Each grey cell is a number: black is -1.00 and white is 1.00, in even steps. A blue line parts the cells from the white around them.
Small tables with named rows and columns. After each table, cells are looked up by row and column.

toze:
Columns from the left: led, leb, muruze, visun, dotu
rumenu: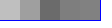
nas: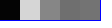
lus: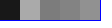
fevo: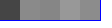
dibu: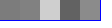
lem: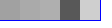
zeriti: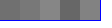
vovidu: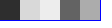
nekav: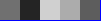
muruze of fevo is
0.05
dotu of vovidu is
0.35
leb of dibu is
0.01
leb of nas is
0.68
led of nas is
-0.97
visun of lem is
-0.31
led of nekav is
-0.12
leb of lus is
0.33
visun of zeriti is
-0.19
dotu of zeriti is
0.02
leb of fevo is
0.08
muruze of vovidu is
0.86
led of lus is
-0.81
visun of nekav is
0.35
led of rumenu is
0.50
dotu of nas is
-0.10
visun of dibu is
-0.23
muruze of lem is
0.37
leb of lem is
0.33
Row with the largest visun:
nekav

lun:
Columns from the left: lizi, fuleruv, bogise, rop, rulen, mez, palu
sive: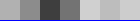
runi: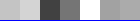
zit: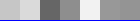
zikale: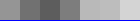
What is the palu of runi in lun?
0.34
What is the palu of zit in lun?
0.16
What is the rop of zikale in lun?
-0.02
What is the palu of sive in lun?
0.61
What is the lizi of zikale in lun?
0.17
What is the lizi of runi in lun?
0.54
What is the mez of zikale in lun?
0.48
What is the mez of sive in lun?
0.48
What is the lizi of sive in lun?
0.39
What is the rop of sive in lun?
-0.10
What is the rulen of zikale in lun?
0.45
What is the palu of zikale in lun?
0.66
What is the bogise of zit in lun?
-0.20
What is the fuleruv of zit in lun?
0.71
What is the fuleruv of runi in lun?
0.66
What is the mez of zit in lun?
0.19
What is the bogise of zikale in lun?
-0.27
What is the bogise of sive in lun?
-0.51

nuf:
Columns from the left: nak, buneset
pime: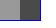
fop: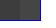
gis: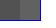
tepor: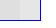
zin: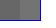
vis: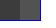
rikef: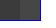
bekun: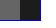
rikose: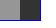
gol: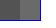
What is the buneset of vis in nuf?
-0.36
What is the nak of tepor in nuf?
0.75
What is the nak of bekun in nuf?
-0.21
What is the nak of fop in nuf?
-0.52
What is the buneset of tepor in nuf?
0.80
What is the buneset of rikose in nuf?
-0.60
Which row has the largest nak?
tepor

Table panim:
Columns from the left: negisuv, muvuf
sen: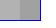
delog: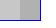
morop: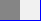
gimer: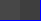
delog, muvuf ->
0.39
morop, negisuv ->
0.04
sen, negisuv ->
0.40
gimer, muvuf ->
-0.51
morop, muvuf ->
0.89
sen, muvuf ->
0.26
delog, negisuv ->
0.56
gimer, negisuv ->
-0.44
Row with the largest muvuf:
morop

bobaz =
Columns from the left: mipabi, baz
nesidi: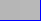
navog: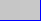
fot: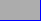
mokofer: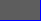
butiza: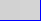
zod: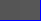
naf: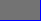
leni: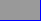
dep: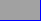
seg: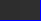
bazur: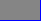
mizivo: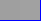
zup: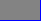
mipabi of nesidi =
0.43
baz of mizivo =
0.26
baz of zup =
0.03
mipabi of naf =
-0.10
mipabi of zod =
-0.33
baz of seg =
-0.63
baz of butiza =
0.66
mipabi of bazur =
0.04
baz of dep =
0.27
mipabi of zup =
0.03
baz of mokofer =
-0.26
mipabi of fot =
0.35
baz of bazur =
0.04
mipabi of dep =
0.26
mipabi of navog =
0.55
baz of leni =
0.21
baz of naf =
-0.10
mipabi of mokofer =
-0.27

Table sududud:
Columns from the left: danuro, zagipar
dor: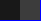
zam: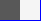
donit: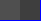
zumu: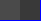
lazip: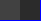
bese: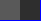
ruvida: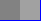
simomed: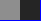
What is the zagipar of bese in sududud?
-0.64
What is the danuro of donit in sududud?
-0.38
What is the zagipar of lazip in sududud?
-0.66
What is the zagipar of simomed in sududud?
-0.71
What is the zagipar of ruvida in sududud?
0.26
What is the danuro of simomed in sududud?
0.11
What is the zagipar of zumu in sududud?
-0.55
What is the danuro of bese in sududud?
-0.30
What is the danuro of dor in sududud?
-0.81
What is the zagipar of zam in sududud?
0.92
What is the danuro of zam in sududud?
-0.31
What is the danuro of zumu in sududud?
-0.42
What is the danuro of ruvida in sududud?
0.02
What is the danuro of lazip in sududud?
-0.49
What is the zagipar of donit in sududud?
-0.51
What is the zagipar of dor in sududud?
-0.53

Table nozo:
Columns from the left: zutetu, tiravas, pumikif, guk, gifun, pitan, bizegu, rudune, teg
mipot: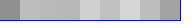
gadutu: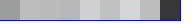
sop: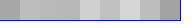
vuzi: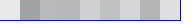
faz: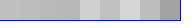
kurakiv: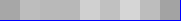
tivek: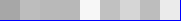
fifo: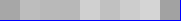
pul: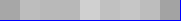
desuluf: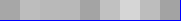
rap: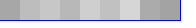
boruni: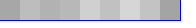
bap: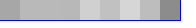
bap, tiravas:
0.45
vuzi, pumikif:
0.45
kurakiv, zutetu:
0.31
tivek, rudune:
0.48
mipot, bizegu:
0.68
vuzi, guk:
0.44
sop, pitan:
0.51
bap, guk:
0.44
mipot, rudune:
0.48
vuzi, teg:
0.75
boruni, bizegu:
0.68
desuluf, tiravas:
0.48
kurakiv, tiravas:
0.48
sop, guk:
0.44
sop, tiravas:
0.48
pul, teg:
0.28
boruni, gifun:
0.63
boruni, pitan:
0.51
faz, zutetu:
0.50
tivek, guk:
0.44
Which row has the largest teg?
tivek

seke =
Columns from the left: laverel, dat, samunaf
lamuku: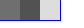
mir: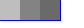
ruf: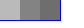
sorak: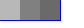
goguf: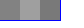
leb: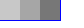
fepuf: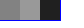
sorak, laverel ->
0.44
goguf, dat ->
0.25
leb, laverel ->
0.57
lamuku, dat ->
-0.36
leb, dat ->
0.30
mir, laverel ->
0.49
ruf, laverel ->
0.46

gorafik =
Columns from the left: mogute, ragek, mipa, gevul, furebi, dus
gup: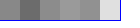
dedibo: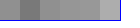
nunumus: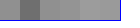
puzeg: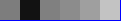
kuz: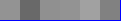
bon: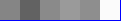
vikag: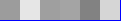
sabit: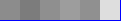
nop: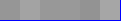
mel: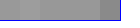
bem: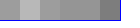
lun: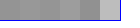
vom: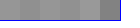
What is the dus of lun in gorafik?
0.48
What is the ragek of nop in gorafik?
0.28
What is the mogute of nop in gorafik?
0.18
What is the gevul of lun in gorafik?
0.23
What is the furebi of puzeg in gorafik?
0.25
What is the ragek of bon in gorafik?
-0.23
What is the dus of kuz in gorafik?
0.01
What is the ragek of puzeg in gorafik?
-0.86
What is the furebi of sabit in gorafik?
0.13
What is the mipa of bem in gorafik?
0.23
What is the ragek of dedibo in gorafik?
-0.05
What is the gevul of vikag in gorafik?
0.29
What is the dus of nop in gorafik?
0.30
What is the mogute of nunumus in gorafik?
0.13
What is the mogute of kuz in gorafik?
0.15
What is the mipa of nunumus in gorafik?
0.13
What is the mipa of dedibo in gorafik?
0.13
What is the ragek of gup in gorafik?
-0.15
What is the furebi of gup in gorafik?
0.14
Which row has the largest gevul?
vikag

